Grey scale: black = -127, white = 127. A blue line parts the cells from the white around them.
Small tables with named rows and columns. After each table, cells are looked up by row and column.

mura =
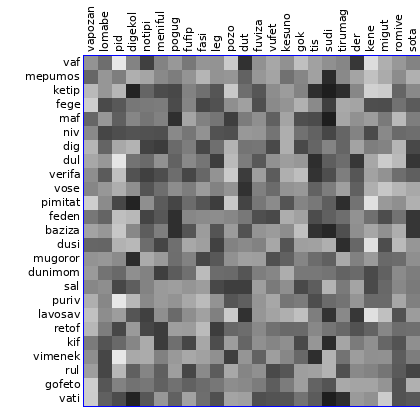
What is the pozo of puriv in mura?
-42
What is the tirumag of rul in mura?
-47
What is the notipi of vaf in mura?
-63
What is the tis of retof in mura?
8
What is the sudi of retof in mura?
-10
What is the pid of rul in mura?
55
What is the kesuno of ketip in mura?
28
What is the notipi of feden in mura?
-59
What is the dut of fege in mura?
32
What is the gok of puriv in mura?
-4

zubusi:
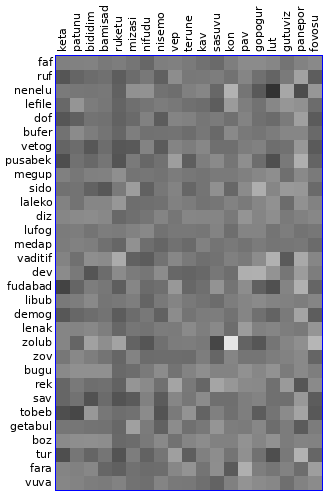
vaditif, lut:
49
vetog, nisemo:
-36
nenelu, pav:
-10
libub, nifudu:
-27
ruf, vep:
13
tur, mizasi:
-2
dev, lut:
19
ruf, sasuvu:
-2
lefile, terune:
-15
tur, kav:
0
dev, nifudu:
-9
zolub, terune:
-2
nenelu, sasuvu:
-24
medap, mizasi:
17
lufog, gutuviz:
-2
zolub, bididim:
33

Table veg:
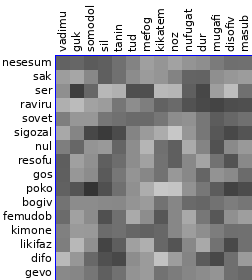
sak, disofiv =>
23
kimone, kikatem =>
-24
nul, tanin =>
-26
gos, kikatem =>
-13
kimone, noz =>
7
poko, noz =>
68
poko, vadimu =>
-30

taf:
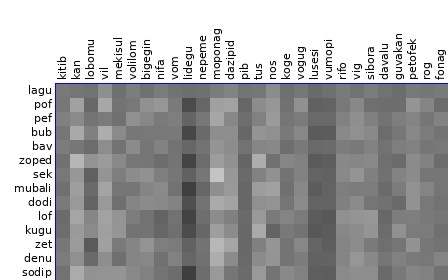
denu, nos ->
20
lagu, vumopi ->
-15
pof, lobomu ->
-23
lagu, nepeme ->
-15
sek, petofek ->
11
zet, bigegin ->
19
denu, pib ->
-22
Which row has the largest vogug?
pof

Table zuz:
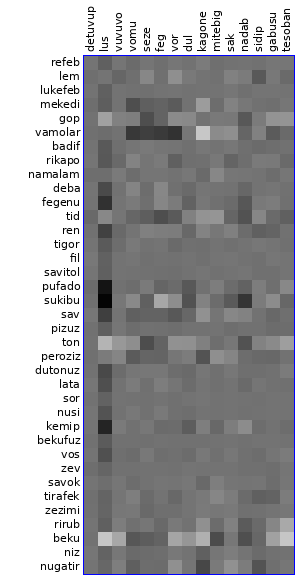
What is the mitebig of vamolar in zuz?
11
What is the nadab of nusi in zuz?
-14
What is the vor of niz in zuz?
-7
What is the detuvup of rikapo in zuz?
-10
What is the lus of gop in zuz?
33
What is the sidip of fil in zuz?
-15
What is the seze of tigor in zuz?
-13
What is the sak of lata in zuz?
-12
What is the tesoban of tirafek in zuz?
-3
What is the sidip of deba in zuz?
-12
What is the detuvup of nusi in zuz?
-10
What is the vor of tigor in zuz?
-21

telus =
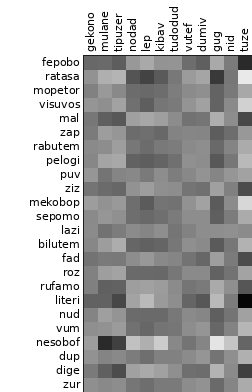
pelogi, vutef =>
16
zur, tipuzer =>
13
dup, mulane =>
4
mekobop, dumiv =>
34
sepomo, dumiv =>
13
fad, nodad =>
13
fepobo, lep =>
41
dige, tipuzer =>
-51
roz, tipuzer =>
35
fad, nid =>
-4
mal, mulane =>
-32
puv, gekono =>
22
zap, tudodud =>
3
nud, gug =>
-32
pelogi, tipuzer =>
40

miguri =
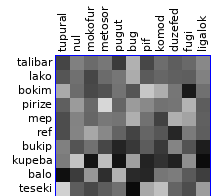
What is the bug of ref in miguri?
-60
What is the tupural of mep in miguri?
-50
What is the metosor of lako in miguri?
-20
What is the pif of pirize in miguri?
9
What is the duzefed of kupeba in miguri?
-94
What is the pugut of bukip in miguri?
-91
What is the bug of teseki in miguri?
-117
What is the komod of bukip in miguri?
-70

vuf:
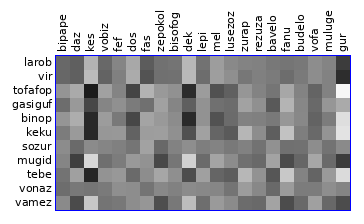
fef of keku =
24
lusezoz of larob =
9
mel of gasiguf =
-15
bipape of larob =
-23
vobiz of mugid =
-16
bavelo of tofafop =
-10
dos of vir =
43
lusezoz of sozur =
-6
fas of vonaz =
-11
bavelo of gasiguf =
-38
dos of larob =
40
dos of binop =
-56
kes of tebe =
-89
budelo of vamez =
-22
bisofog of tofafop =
17
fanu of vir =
-18
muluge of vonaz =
14
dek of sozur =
14
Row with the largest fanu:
tebe

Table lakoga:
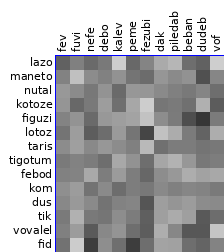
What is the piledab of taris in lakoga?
-3
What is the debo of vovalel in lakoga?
8
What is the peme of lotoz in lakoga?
-10
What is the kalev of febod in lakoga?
27
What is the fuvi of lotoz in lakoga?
29
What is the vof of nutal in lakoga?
-17
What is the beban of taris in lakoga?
-3
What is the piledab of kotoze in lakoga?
-5
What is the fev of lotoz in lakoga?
-11
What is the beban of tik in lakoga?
31

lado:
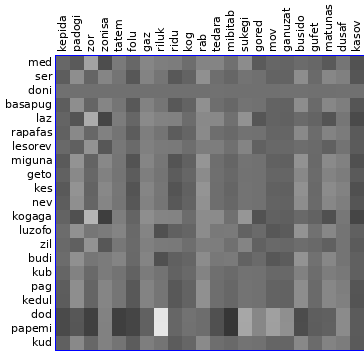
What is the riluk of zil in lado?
-5
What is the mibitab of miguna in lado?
-26
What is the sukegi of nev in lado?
-12
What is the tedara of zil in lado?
-2
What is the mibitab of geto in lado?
-23
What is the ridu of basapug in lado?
-39
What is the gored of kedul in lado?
-14
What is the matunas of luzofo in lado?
7
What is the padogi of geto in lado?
9
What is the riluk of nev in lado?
-10
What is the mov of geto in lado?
-26
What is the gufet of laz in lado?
-27
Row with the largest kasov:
doni

